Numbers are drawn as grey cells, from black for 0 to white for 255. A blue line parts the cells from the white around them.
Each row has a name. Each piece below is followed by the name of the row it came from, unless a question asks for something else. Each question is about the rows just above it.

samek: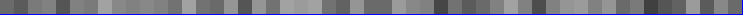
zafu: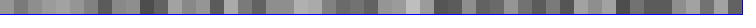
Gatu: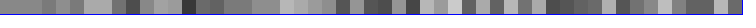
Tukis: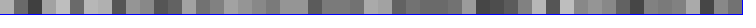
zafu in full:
[149 122 142 155 162 149 129  91 136 142  77  98 162 136 149  91 170 122
  98 142 142 176 170 129 106 114  98 149 155 190 155  85  91 142  98 106
 149 114  91 122  85 162 142 162  77 114  91  91 142 162 114 162  98]
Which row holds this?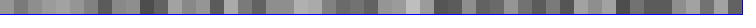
zafu
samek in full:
[106  91 122 129  85 129 122 162 136 129 136 129 114 162 114 106 149  85
 149 114 162 155 162 114  98 149 106 106 155 136 129  70 114  91 106 129
 162 129  77 129 149 155 129 149 106 122  64  85  98 155  91 136 106]
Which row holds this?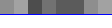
zafu

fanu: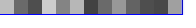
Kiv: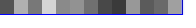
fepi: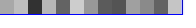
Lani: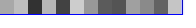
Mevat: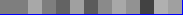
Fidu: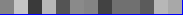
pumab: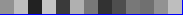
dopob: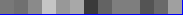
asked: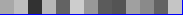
fepi
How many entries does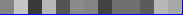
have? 13
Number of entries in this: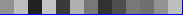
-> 13

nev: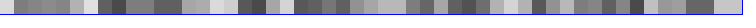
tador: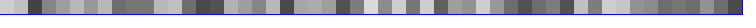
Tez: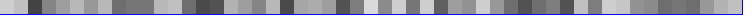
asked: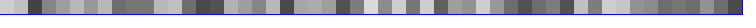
tador
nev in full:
[218 125 133 139 133 178 224  96  74 125 125  96  96 166 172 218 206  88
  74 166 212  88  96 118  96 146 166 184 184 125 102 166  96  82 110 178
 212 178  88 146 184 125 133  96 133  74 192 152 158 102 102 198 198]

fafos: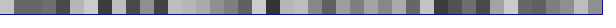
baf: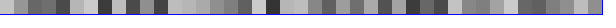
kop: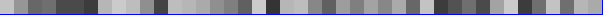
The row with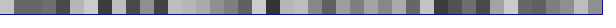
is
fafos
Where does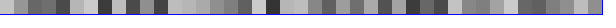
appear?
baf
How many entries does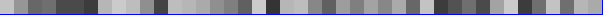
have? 43

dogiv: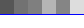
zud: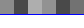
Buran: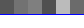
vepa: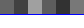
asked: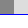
dogiv
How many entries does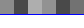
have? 6
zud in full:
[140  73 174 146  73 114]
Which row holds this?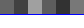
vepa
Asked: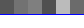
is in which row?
Buran
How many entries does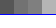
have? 4

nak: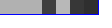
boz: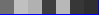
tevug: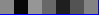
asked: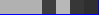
nak
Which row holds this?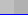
boz

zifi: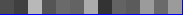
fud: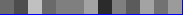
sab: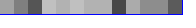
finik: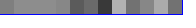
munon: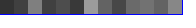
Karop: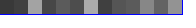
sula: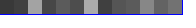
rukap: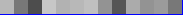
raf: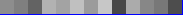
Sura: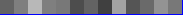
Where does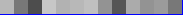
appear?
rukap
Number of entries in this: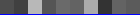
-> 10
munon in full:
[ 51  64 127  64  77  57 155  99  71 106 114  99 135]
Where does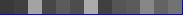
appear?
sula

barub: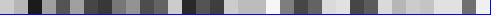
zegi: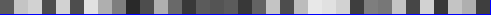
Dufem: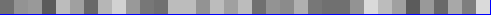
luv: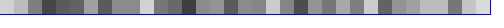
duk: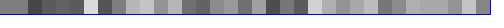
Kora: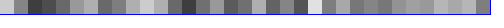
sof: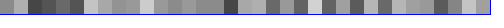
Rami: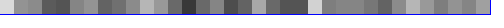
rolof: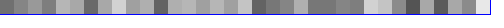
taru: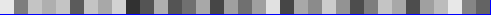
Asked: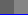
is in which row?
Kora
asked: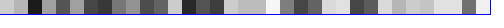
barub
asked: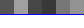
barub

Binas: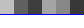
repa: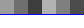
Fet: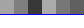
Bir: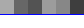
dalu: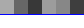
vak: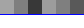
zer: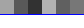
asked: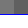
Fet
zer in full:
[164  89  50 178  96 119]
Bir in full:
[170 103  83 156 135  62]

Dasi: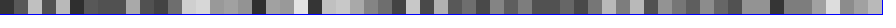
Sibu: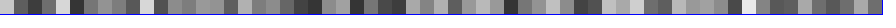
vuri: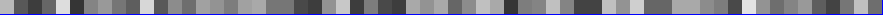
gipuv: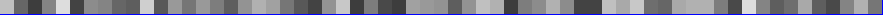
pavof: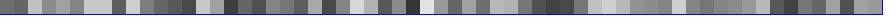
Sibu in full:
[200  94  61 110 215  53 118 147 125  88 215  81 140 125 153 147  94 177
 125 140 102  67  53 140 161  53 118  73  61 169 132 177  94 153 185 153
  53 118 147 192 140  67  81 192 169 207 110  94 185 153 161 140  73 233
 132  88  94 169 110  88 110 169 110]

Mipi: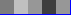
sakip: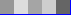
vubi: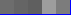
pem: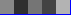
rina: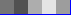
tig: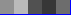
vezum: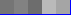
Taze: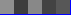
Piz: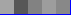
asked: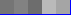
vezum
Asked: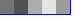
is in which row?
rina

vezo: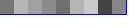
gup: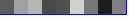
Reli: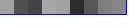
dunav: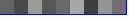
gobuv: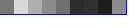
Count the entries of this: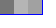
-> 3
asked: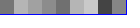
vezo
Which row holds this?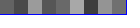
dunav
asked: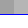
gup
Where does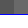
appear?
dunav
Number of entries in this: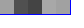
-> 5
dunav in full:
[ 99  74 155  86 105 168  61 148 112]

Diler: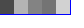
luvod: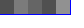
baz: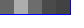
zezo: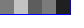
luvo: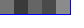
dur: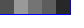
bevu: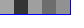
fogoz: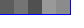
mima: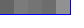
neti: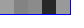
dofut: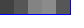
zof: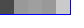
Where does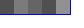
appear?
luvod
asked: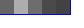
baz
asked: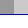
zof
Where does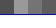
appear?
dur
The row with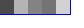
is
Diler
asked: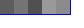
fogoz
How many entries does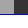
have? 2

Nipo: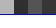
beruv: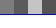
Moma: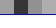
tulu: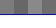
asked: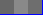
tulu
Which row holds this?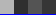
Nipo
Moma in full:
[160  54 145 174]
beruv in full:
[124  91 196  84]

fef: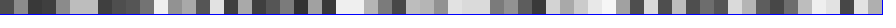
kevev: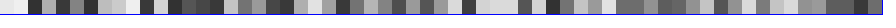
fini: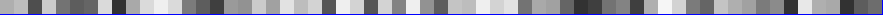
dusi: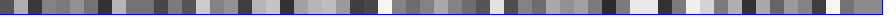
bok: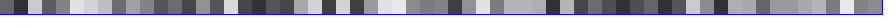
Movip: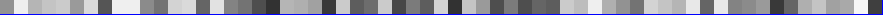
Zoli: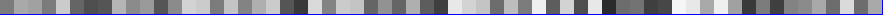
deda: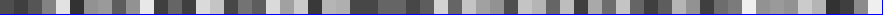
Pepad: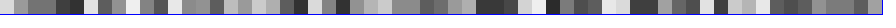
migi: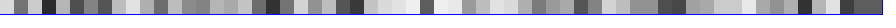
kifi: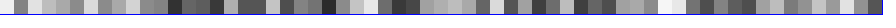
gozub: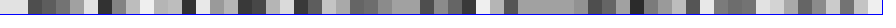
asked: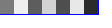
Zoli
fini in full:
[175 189  78 203 115  93 101 218  50 169 218 239 218 123  93  63 154 146
 203 161 226 189 211  85 239 211  85 211 131 239 146  93 196 189 239 211
 226 115 169 161 101  50  63 115 131  63 175 246 211 123 101 196 175 161
 123 139  50 232 175 169  50  93 109]
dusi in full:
[ 85 175  57 131 123 146 115  50 181 115 115  71 123  85 203 131 146  63
 181 196  50 161 181 189 154  63  71 246 131 109 131 169 131 109  85 226
  78 131 109 169 146 161 123  43 123 232 232  50 123 239 211 123 175  50
 169 101 154 131  63 246 115 139 139]
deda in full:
[ 78  63  85 131 226  50 146 154  93 146 232  63 101  63 218 196  71 115
  93 218 161 203  57 181 175  71  71 101 101  71  93 211 101 196 161 146
  78 196 181 101 189  63 169 109 196 101  63  93 181 146  63 109 123 239
 146 154 146 203 181  50  63 139 239]
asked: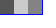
dusi
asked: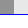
deda

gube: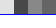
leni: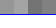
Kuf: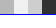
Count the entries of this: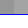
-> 2
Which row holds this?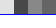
gube
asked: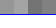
leni
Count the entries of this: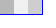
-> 3
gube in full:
[226  72 136 101]
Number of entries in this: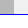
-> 2

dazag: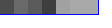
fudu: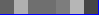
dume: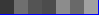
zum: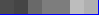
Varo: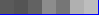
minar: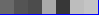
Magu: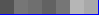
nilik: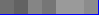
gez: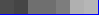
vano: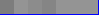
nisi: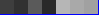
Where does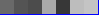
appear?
minar
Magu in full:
[ 84 118 111  98 118 182 169]
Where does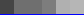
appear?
gez
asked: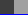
dazag

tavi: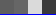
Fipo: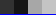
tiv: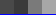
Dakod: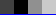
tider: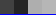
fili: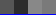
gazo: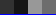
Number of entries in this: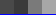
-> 4
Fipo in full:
[ 50  21 167 196]
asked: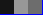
gazo
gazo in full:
[ 50  21 152 109]
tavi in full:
[ 94 102 218  58]

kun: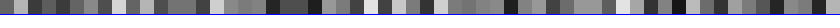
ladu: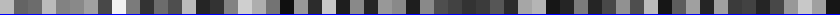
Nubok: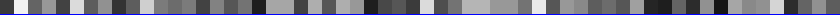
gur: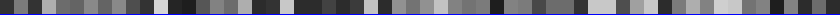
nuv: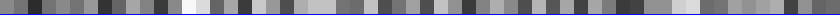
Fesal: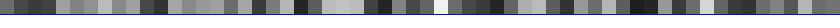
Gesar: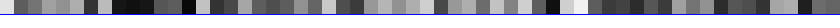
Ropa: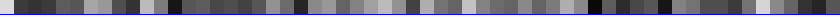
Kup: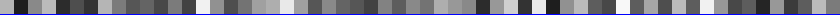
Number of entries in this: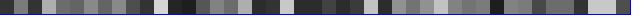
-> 45
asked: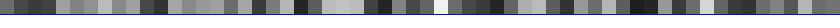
Fesal
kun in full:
[100 181  59  93  59 100 137  78 213 100 181  78 115 115  66 207 137 123
 130  37  78  78  30 152 123  66 227  66 200 123  51 207 123 115 130 137
  30 130 152  66 108 152 152  93 227 166  51 130  22 187 108  51 160 123
  86  37 137 123  37 181]
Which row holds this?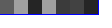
ladu
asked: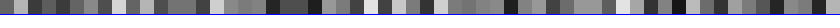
kun
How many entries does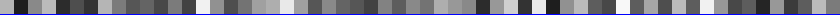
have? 60

